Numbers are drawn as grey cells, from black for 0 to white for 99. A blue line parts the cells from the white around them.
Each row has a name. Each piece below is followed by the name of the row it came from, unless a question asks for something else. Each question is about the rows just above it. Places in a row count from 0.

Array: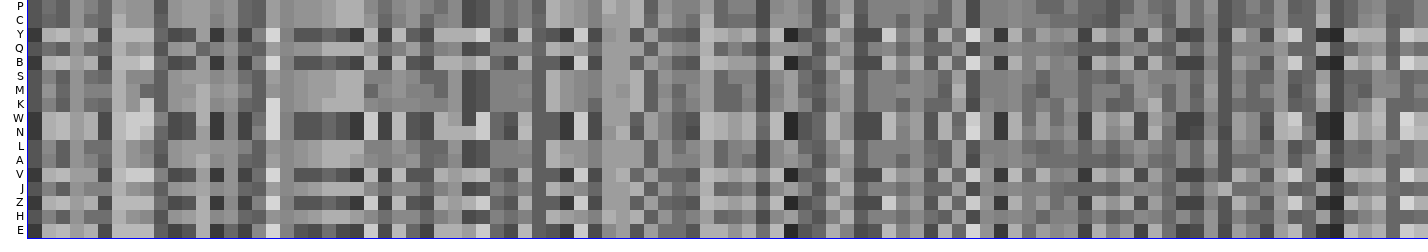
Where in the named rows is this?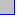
K, 8
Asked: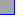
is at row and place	J, 12
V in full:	22, 68, 72, 61, 61, 29, 72, 79, 79, 50, 29, 33, 61, 22, 57, 26, 43, 83, 53, 33, 33, 40, 33, 22, 72, 26, 72, 33, 33, 68, 61, 68, 72, 40, 33, 68, 37, 37, 22, 79, 29, 61, 68, 40, 61, 40, 40, 33, 72, 68, 61, 68, 50, 72, 16, 37, 40, 72, 57, 29, 29, 72, 57, 61, 33, 68, 40, 79, 57, 22, 72, 40, 68, 50, 53, 22, 68, 57, 68, 29, 61, 43, 26, 26, 43, 33, 68, 57, 33, 68, 79, 50, 22, 16, 72, 68, 72, 40, 83, 68
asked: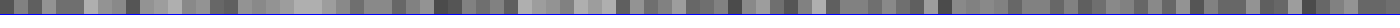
H
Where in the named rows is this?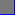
Q, 73

